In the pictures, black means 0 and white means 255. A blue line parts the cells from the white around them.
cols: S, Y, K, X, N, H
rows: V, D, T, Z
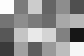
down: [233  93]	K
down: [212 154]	X
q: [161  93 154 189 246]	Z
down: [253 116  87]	S
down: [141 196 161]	Y
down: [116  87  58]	S
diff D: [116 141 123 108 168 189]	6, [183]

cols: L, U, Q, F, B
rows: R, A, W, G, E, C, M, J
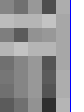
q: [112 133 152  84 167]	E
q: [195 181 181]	G
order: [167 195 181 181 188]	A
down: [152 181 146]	Q
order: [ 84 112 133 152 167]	E
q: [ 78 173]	R

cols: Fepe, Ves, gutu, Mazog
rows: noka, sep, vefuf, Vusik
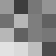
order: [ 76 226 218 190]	Vusik
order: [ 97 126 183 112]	sep
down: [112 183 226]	Fepe

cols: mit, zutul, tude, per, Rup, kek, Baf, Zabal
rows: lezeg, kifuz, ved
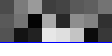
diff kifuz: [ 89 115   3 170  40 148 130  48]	6, [142]
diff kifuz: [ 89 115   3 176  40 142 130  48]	4, [170]
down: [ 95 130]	Baf
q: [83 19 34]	ved
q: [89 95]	lezeg

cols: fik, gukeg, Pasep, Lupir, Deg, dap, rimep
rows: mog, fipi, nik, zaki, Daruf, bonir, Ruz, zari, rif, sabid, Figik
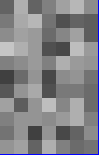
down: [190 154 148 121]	dap
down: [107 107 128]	rimep
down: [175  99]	dap
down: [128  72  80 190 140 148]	Lupir
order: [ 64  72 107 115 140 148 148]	bonir
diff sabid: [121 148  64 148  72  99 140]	1, [115]
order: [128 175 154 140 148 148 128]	rif

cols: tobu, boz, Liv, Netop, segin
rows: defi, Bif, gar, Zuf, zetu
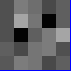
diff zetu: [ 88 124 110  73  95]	3, [117]
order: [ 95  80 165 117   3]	Bif
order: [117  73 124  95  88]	zetu
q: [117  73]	zetu
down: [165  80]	segin

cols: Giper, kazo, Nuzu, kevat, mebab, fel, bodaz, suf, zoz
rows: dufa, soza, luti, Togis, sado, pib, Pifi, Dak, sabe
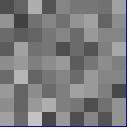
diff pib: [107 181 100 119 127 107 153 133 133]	5, [133]
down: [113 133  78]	mebab
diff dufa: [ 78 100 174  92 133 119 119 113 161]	4, [84]
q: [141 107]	Pifi
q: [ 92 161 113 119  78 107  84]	Togis

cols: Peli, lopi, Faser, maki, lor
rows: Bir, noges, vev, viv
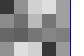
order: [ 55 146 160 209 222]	Bir
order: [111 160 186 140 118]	noges
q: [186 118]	noges
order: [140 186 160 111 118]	noges

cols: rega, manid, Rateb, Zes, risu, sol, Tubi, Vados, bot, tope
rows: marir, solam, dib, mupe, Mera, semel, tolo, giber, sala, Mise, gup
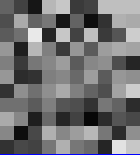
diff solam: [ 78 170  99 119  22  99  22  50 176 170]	7, [14]
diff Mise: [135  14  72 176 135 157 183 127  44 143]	8, [119]
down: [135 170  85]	risu
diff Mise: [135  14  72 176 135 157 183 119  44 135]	10, [143]
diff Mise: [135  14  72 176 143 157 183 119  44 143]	5, [135]
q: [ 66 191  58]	dib
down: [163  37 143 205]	tope

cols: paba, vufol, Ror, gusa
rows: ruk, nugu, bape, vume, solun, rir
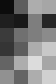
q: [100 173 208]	rir
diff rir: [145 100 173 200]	4, [208]

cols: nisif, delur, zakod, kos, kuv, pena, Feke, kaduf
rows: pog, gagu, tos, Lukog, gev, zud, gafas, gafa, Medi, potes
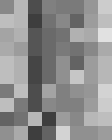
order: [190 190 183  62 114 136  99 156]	gagu
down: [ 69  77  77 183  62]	zakod
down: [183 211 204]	kaduf
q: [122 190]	gafas
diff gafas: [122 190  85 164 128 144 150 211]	3, [77]

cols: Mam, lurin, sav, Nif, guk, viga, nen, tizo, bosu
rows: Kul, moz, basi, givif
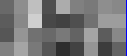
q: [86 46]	givif
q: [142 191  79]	Kul
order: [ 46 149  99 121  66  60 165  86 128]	givif

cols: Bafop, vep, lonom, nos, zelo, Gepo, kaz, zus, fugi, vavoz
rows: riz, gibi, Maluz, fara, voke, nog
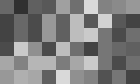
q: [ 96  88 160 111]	riz
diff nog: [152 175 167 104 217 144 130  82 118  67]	4, [96]
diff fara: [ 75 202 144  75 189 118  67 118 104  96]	6, [111]
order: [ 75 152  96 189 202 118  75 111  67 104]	Maluz

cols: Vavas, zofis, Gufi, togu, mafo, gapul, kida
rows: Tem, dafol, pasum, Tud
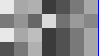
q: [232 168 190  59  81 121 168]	pasum
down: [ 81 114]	mafo
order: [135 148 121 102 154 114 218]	dafol
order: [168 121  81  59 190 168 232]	pasum
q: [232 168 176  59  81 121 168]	Tem

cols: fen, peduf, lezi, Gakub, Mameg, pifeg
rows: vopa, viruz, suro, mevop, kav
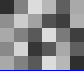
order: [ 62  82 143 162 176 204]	viruz
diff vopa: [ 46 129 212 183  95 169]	3, [220]
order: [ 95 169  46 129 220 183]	vopa
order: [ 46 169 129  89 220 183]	kav
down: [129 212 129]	peduf

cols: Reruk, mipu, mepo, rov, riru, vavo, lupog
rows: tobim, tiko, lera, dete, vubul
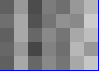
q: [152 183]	tobim
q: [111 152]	tobim
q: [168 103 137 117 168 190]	lera

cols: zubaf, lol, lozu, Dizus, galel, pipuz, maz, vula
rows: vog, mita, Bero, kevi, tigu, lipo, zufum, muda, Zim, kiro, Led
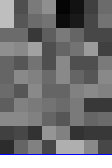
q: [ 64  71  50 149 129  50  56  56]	kiro
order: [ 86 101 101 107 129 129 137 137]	zufum
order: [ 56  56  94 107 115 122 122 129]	muda

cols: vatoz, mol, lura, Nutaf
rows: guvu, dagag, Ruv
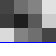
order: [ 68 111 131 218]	Ruv
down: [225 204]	Nutaf
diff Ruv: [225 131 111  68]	1, [218]

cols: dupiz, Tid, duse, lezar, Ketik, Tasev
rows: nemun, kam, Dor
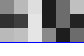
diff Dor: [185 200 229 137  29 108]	2, [192]
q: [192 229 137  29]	Dor
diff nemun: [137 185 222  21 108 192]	4, [29]
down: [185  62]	Tid
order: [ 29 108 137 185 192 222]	nemun
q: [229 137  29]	Dor

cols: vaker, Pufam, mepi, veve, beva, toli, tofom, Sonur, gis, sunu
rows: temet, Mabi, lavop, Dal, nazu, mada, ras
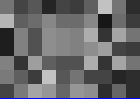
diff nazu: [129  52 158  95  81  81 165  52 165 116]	7, [173]
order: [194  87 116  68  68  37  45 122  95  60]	mada
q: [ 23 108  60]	Mabi

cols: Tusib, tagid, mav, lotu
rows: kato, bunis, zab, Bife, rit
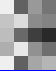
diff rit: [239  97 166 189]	4, [181]
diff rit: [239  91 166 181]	2, [97]
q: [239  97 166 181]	rit

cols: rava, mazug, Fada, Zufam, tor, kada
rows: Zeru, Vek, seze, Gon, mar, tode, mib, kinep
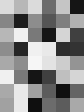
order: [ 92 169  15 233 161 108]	kinep
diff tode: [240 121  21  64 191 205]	6, [213]
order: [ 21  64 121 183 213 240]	seze
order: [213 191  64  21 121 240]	tode
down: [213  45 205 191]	tor

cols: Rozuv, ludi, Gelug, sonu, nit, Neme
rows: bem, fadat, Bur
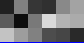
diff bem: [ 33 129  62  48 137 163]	3, [54]
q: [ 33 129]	bem

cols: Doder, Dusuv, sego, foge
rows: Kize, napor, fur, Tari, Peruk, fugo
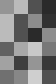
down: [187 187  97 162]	Doder
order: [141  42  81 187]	fur
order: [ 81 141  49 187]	napor
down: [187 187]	Doder
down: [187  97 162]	Doder
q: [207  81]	fugo
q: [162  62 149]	Peruk

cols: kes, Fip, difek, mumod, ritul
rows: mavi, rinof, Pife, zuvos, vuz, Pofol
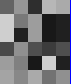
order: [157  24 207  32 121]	rinof
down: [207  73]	kes

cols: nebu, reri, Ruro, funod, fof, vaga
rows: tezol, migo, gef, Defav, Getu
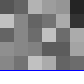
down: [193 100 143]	nebu
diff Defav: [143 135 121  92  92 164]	3, [129]
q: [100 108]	Getu
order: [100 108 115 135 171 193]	Getu
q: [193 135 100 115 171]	migo
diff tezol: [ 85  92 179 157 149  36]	2, [100]
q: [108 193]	gef

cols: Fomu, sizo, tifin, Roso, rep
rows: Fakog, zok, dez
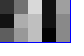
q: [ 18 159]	Fakog
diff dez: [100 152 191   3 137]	1, [94]

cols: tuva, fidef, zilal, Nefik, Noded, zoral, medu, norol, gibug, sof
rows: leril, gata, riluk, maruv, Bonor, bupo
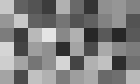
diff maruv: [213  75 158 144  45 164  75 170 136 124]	2, [68]
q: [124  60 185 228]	riluk

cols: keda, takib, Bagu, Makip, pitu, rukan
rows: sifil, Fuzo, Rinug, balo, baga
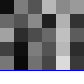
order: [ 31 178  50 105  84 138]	Fuzo
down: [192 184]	pitu
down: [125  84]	takib
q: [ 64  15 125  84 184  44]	balo

